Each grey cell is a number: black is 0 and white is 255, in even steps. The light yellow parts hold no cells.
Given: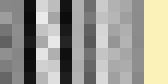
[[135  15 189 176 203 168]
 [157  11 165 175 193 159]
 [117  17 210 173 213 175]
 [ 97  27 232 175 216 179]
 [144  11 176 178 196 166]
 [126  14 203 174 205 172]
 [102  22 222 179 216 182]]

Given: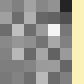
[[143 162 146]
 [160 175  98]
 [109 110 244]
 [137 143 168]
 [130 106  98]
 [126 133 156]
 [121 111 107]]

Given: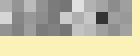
[[176 187 123 224 164 159]
 [214 152 122 175  52 153]
 [146 157 129 194 159 161]]

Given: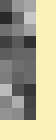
[[ 90 166]
 [ 41 198]
 [112 160]
 [ 64  48]
 [ 93 102]
 [130 106]
 [124 107]
 [187  55]
 [131  68]
 [147  73]]

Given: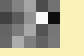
[[100 164 114]
 [ 65 146  13]
 [100 167 118]
 [104 126 121]]

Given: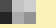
[[ 75 206]
 [ 37 147]]

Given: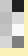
[[200]
 [188]
 [194]
 [214]]

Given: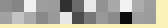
[[142 240 156 107 146 241 157]
 [162 170 153  76 152  11 156]]

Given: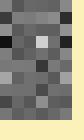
[[131 104  98]
 [ 59 123 139]
 [144 105  95]
 [ 17  90 112]
 [126  98  93]
 [120 121 121]
 [166 112  90]
 [114 112 112]
 [ 71  87  94]
 [118 105 104]]
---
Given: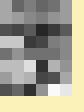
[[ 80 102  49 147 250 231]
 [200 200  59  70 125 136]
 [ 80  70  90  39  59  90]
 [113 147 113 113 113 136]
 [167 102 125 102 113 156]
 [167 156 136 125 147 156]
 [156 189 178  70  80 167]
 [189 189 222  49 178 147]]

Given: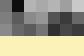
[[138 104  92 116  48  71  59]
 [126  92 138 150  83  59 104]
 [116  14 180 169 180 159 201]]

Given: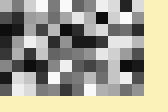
[[134  67  13  35 134 239  91  67 100 197  13  25]
 [ 55 176  55 197 100 111 123 146 230 208 156  79]
 [ 79  44 156 166 111 166 230 176  13 208 249 146]
 [ 13  25 166  67 185  13  44 185 219 100 111  44]
 [ 25 219 197  55 249 111 123 185 111 197 239  79]
 [185 123 208 249 123 249 100 134 239 219  35 219]
 [ 91 239 219 123 134  55 111 249 176 166 111 146]
 [ 35 156 239 208  44 146  25  25  55 230 230 185]]

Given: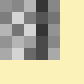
[[169 212 105  74 169]
 [125 212 125  85 116]
 [147 181 159  74 135]
 [147 135 181  53 135]
 [181 116 212  53 147]]

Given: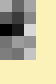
[[ 91  59 135]
 [115 156 146]
 [176 103 165]
 [126 115 196]
 [  0  27 216]]

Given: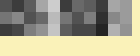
[[117 136  82 105 186 117  82 126  48 136 155]
 [ 82  60  93 166 205  60 105  93  60 166 155]
 [ 60  71 126 146 196  93  71  71  36 177 146]]
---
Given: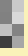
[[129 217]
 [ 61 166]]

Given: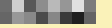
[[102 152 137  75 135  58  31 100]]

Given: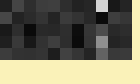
[[ 71  35  43  52  36  59  51  40  10  62  54]
 [ 31  57  24  50  62  45  11  52 143  36  40]]

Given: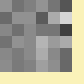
[[106 145 145  91 171 213]
 [114 146 138 180 155 170]
 [140 122 130 159 142 104]]

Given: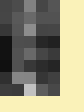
[[ 70  89 105  82  82]
 [ 18  78  77  39  33]
 [ 16  81  56  44  37]
 [ 61  59 193  93  72]]

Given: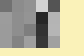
[[156 142 148  38 180]
 [155 131 159  55 160]]
